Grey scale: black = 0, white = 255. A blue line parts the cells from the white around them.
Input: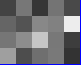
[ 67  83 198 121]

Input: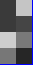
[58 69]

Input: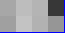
[167 195]

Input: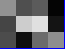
[146 205 107]

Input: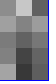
[141 131 119]

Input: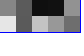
[134  90]

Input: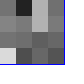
[115 122  95  84]
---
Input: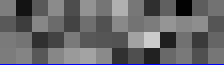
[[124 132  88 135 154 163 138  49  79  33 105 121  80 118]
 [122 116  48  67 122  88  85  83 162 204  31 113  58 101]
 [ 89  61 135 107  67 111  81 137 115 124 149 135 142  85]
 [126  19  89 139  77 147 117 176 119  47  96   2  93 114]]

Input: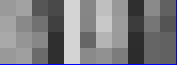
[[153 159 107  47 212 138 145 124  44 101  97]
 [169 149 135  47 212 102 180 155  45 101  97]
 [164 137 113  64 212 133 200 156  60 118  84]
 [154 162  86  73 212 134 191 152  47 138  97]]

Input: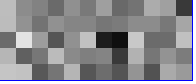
[[197 194  88 117 181  86 109  84 148  82 170 154]
 [182  96 119 187 138 127 132  57 178 118 147 124]
 [107 227 157  85 145 193  28  15 200 107 108 192]
 [188 146 115 145 133 133 118 123 140 140 120 166]
 [189 140 130 106 144 121 159 105 115 172 160  57]]

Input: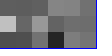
[[ 78  79 114  36 125 116]
 [192 102 152  99 110 109]
 [ 94  93  96 133 131 113]]

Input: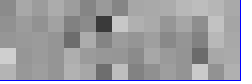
[[180 152 158 149 178 167 110 190 130 144 158 148 202 146 176]
 [207 150 155 149 174 155 151 150 139 167 154 148 107 168 170]
 [150 153 155 149 109 172 132 156 149 159 137 149 130 184 168]
 [145 156 146 162 129 139  58 199 176 170 150 166 142 194 165]
 [139 168 156 172 157 133 154 133 167 169 172 184 189 182 169]]

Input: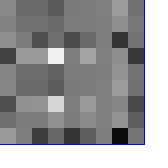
[[153 126  59 102  51  94 126  12 117]
 [111 123 124 145 124 138 127 148  94]
 [ 80 146 147 212 125 153 127 135  73]
 [135 105 104  91 122 124 127 155 113]
 [133 109 108  98 123 124 126 147 116]
 [ 66 153 154 241 126 164 128 140  55]
 [142 124  80 111  75 105 126  52 115]
 [130 113 113 104 123 124 126 142 119]
 [136 104 105  90 122 124 128 155 114]]
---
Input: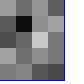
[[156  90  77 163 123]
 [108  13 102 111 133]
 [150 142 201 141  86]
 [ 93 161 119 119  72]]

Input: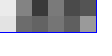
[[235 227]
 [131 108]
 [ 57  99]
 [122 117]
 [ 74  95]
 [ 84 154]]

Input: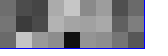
[[110 117 106]
 [ 76  59 197]
 [ 69  74 153]
 [171 179 141]
 [198 164  16]
 [138 161 148]
 [157 169 142]
 [ 79  96 117]
 [106 126  87]]

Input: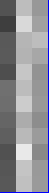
[[ 83  62  89  90  78 112 110 101  95  81  86  88]
 [189 217 181 179 198 188 204 172 185 233 196 192]
 [152 161 189 167 147 150 153 141 155 137 153 154]]

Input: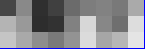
[[ 70 180 197]
 [137 153 169]
 [ 47  45 141]
 [ 64  50 122]
 [107 129 147]
 [125 215 219]
 [130 135 166]
 [121 111 182]
 [170 221 229]]

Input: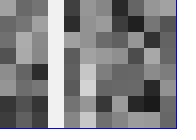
[[162 104 112  82 141 149  54  61]
 [105 117 172 170 100 109  81  96]
 [116 160 137 136  44 119  53  64]
 [241 241 241 241 241 241 241 241]
 [ 64  44 160  92  96  90 115 134]
 [150 146 146 162 198 211 150 199]
 [134 155 107 153 126 102  55 111]
 [ 41  61  96 143 102 104 155 133]
 [101  32 150  76 103 105  39 156]
 [150 118  50 168 139  40  26 153]
 [162  84  99 102 125 146 106 103]]
